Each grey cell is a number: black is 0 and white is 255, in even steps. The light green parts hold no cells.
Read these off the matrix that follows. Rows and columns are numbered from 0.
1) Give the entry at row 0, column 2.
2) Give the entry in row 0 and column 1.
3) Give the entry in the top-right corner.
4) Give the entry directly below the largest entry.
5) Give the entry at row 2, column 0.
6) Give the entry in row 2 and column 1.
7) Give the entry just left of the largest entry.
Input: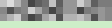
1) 179
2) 220
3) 123
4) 82
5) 150
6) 179
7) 194
